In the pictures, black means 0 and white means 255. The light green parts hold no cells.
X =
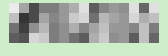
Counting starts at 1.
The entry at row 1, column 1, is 235
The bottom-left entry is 93
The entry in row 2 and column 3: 74
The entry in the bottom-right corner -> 102
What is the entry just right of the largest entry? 164
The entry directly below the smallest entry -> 63
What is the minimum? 53
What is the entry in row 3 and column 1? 113
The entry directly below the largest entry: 192
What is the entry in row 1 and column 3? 74
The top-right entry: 224
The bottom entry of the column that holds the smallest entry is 83

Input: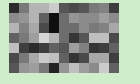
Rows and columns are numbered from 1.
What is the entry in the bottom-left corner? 86
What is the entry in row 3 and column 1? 180
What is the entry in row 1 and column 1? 43
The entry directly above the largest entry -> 74
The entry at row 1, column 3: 180
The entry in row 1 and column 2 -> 121
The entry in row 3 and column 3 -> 168
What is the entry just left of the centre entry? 180
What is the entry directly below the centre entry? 86
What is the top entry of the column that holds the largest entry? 180
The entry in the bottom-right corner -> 97
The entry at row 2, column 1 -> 139
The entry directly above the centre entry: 109
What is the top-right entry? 62
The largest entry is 214
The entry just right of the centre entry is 53
